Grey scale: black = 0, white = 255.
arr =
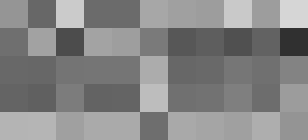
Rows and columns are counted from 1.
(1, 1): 149
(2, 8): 94
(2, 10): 98
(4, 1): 100
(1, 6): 167
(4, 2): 96
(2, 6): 122
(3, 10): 112
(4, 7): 112
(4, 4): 99
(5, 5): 170
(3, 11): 131
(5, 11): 148
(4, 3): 124
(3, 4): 117

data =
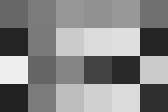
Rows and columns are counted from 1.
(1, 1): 103
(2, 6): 37
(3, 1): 238
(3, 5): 41
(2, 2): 122
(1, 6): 112

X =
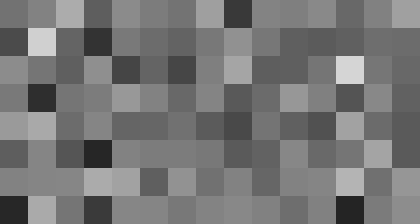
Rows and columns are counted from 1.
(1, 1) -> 114
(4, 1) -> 121
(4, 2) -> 46
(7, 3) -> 134
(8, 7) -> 120
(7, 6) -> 95
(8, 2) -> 170
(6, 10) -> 98
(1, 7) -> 115
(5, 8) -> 91
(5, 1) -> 154
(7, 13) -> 180
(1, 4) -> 94
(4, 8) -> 132
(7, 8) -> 113
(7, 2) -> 133
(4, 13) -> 84
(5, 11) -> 96
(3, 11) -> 95
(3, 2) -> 117
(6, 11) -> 135
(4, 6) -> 130
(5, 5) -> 101
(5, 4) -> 133
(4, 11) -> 151
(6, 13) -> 117
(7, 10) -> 102
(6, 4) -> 38
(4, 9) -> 89
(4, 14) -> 136
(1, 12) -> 137
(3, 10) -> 94
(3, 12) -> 117

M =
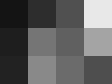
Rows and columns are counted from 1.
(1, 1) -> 20
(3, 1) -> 34
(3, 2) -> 137

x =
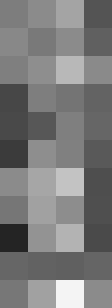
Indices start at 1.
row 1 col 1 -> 125
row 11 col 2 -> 161
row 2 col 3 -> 139
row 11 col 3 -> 244
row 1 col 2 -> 139
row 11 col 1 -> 119
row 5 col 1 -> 73
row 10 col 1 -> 102
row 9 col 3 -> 179
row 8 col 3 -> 141
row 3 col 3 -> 184
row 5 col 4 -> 102

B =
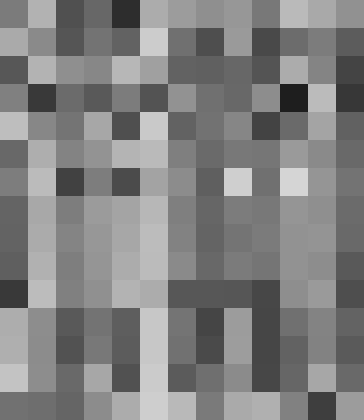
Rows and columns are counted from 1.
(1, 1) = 123
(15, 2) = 110
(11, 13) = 78
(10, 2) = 177
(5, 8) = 114
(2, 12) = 124
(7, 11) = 213
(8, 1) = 100
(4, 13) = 55
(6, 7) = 127
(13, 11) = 98
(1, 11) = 186
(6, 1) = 104
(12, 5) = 94
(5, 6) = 201
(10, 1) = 95
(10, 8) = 104
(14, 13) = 105
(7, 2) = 187
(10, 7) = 138
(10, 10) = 117
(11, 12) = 154
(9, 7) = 130
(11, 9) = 86
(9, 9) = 116
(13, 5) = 92
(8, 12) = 143
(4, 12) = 187
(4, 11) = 30
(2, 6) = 204
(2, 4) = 115
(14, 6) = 203
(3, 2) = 179
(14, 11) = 102
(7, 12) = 149
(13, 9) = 157
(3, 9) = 103
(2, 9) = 154
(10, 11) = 146

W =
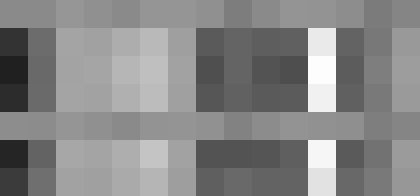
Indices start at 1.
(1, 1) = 138
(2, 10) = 94
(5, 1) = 141
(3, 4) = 165
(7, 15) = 151
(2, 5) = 173
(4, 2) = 106
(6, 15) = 155
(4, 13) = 96
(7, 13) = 104
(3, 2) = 105
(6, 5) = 174
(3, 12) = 253
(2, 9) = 100
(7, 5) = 170
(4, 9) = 97
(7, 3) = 162
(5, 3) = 149
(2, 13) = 99
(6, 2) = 99
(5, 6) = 147
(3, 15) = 157
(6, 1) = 37
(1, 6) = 149
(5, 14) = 126
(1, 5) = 138
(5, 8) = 145
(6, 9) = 83
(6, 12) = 246
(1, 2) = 138
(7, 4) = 160

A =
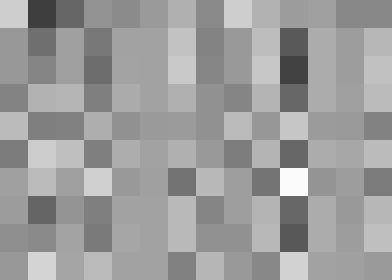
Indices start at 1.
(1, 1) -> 206
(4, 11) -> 103
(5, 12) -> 155
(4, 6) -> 162
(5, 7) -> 155
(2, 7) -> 194
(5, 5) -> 145
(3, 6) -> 162
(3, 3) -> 159
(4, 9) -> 133
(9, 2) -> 138
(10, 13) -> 160
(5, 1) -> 187
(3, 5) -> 163
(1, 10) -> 178
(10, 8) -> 182
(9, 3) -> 163
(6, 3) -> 191
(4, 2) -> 178
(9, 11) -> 88
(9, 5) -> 166
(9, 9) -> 145
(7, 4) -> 208
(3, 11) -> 66
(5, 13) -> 154
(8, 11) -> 103
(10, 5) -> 162
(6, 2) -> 204
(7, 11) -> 251
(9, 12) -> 172
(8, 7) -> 185
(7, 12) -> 148
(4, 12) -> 172
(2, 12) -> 172
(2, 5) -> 162

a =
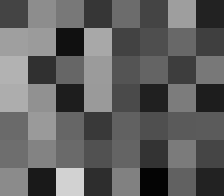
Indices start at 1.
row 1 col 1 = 68
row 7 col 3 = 210
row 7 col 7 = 97
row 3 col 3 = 102
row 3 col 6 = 100
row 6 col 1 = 110
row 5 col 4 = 57
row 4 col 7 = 124
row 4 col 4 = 154
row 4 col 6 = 32
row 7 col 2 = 25
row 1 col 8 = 34
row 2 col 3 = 16
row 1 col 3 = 120
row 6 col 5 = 100
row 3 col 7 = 61
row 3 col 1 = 178

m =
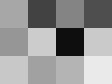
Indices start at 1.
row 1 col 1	167
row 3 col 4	234

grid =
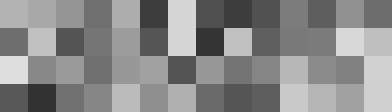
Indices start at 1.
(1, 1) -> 179
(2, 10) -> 95
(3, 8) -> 152
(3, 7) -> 84
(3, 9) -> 116
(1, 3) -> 149
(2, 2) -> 192
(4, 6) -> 143
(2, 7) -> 214
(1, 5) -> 174
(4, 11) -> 201
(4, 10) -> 94
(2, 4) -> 117
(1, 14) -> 109
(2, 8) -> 53
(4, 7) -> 176
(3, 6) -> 161
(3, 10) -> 133
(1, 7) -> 214
